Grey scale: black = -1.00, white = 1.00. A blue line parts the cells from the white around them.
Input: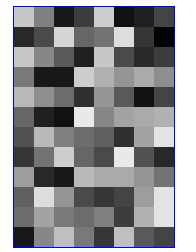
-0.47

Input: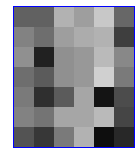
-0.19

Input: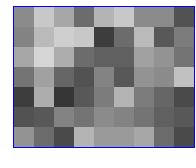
-0.36

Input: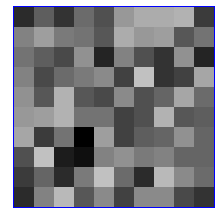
-0.54

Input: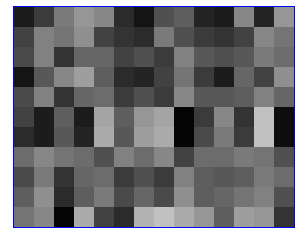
0.18
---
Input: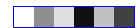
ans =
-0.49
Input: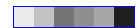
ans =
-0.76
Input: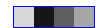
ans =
0.30
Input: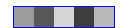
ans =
0.45
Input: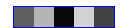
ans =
-0.48
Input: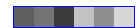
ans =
0.68
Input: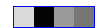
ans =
-0.07
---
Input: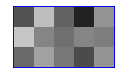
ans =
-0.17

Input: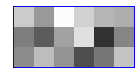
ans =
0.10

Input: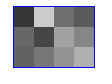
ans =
-0.24

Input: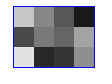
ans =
0.77

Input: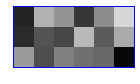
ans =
0.21

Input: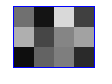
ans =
-0.89

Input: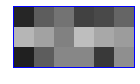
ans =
-0.75

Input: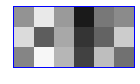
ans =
0.04

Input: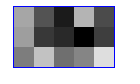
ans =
-0.02

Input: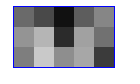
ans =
-0.01
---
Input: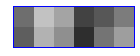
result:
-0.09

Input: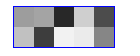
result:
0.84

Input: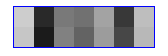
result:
-0.44

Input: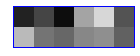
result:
0.12

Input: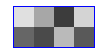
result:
0.46

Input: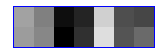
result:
-0.34
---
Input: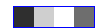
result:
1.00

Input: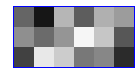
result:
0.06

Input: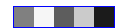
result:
0.59

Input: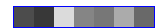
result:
0.34

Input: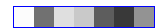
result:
-0.55

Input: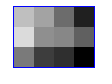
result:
-0.63

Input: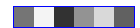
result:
0.70

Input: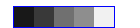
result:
0.11

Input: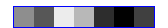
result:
-0.99

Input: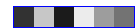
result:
0.23
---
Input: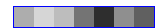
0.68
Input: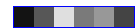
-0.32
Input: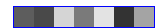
-0.43
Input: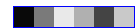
-0.04
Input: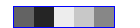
-0.71
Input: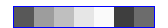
0.23
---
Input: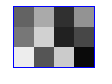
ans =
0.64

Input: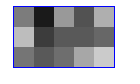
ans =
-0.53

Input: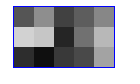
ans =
0.55

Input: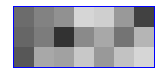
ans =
-0.03

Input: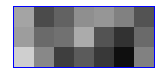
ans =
-0.17

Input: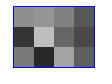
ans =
0.49
